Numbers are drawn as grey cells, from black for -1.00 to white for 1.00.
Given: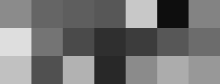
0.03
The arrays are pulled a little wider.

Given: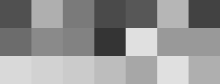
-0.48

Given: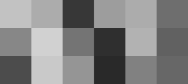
-0.14

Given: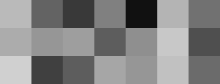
-0.11

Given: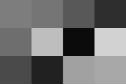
-0.64

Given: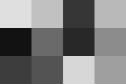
0.45

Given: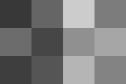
-0.03

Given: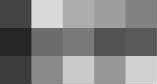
0.02
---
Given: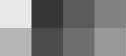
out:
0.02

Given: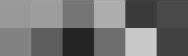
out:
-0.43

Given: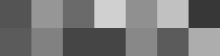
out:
-0.57

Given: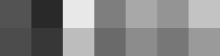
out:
0.53

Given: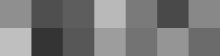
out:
0.07

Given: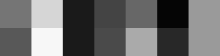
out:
0.21

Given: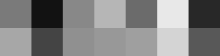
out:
-0.69

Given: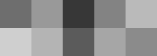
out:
0.46

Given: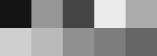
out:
0.34
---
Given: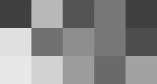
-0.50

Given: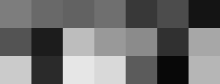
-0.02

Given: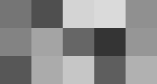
-0.08

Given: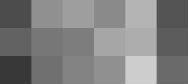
-0.40

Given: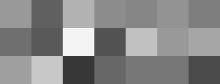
0.20

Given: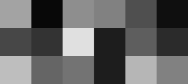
0.28

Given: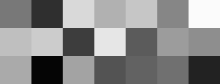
-0.06

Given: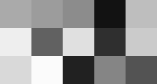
0.33

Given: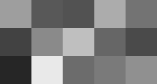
0.24

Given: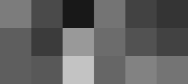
-0.03
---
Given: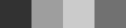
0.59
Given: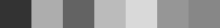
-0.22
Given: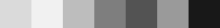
0.48
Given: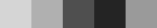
-0.38
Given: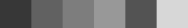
-0.02
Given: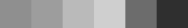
0.46
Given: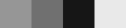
-0.83
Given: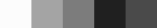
-0.03
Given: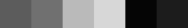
0.46
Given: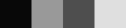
-0.39
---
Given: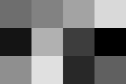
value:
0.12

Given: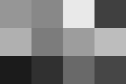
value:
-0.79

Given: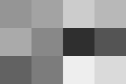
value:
-0.23

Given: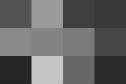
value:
-0.71

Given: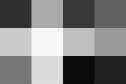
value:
-0.07

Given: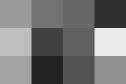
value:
0.27

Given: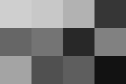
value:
0.29
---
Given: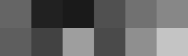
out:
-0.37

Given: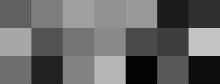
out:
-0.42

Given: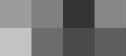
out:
0.00

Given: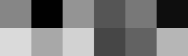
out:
-0.33

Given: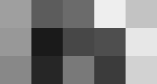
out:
-0.44

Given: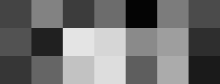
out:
0.08

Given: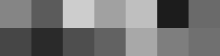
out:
0.50

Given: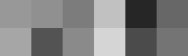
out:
0.51
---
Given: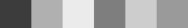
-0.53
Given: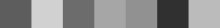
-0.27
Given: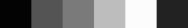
-0.98
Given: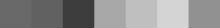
-0.18
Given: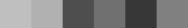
0.50
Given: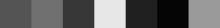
-0.34
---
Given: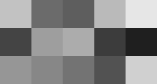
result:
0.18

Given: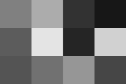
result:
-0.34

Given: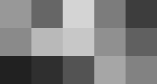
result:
-0.74

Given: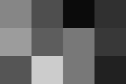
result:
-0.33

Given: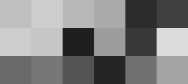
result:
-0.17

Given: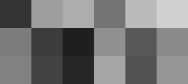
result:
0.02

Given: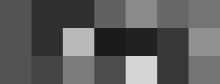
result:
-0.35
